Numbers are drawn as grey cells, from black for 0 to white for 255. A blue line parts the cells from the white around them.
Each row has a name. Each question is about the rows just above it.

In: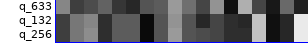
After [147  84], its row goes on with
[ 39  69  46  39 194  16  39 234]
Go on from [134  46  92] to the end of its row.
[ 92  10  84 147  84  39  69  46  39 194  16  39 234]
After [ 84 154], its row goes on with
[ 84  76  69  46  46 194  16  39 234]
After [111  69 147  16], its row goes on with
[175  69  24 105  32]
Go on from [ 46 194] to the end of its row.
[ 16  39 234]

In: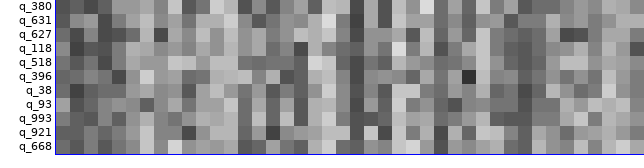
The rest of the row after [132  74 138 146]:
[138 102 168 116 161  50 189 132 138  96 116 146 116 146 116 189 153 124]
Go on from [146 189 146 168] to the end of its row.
[124 146 189 176 197 132  74 146 146 168  88 189 102 153 102 197 124 109
  96 109 161  74  82 124 168 168 124]

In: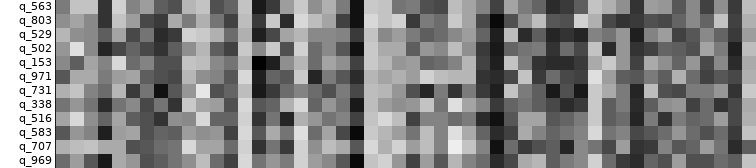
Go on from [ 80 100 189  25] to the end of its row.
[ 58 108 131 108  80 123  72 189 182 150  80  37 123  51 123  58  31 195
 123  94  25  80  25 201 170 123  37 189  80  72 123 123 150  51 201]
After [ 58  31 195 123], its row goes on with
[ 94  25  80  25 201 170 123  37 189  80  72 123 123 150  51 201]
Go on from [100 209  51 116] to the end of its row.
[ 37 176 150 116 131  65 195 216 189  65 131 131 108 123  43  17  87 164
 164  87 100 123 201  94 108  37 123  51 123 100 108 157  72 176]
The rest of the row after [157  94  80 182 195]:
[ 80 100 195  25  58 157 201 143 176 123  17 201 195 116 123  80  72 189
 164 131  65 164 123 100  43  58  94 195 176 143  51 157 150  87 137  65
 143  58 189]
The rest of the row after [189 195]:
[170 170  80  87 108 116 216 164 164 108 209  51 116  58 209 143 189 170
  87 216 176 209 157 189 131 238 195 131  17 108  58  80  94  37 137 116
  72 157  51  58 131  87 100 157 116  43  94]

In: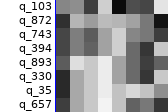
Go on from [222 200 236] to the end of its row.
[162 106  62  98]
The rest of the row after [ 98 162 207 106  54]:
[200]
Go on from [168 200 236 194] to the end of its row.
[215 194 142]
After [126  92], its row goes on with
[162 207 134 120  62]
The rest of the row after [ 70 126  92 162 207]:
[134 120  62]
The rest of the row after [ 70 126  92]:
[162 207 134 120  62]

